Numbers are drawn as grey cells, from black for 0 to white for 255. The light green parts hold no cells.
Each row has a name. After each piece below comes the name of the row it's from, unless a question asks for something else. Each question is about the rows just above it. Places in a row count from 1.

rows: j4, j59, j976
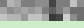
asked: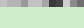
j976
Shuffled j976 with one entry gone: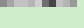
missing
[57]

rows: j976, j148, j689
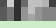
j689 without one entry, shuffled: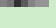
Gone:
[164]
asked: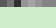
j689
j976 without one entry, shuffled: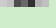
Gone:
[63]
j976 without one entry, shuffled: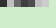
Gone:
[180]

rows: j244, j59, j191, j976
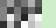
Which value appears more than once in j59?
[61]
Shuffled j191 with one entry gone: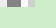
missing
[35]
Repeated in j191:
[131]
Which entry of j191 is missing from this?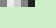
[249]
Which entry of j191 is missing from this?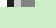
[237]
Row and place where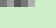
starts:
j244, 1
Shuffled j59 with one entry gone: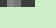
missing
[105]

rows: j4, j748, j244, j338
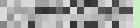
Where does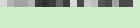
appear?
j748
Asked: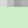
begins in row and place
j244, 3
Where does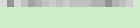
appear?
j244

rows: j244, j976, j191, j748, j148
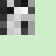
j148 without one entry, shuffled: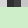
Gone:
[156]
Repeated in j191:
[185]

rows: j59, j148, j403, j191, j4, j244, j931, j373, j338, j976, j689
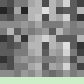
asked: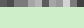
j976
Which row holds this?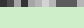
j244
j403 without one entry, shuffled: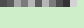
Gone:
[196]
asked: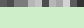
j403
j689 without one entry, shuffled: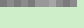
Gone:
[107]
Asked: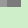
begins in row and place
j338, 6

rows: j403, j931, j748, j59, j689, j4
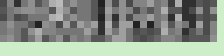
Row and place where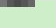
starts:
j4, 19
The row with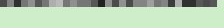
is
j403
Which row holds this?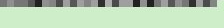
j59
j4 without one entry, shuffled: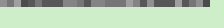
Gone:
[103]
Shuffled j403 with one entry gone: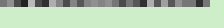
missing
[60]

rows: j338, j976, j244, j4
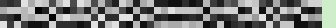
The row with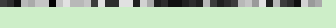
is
j244
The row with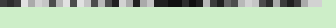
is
j338

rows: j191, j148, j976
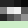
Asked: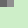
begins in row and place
j976, 3
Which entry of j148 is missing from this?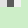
[131]
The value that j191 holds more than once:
[37]
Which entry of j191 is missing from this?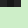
[8]

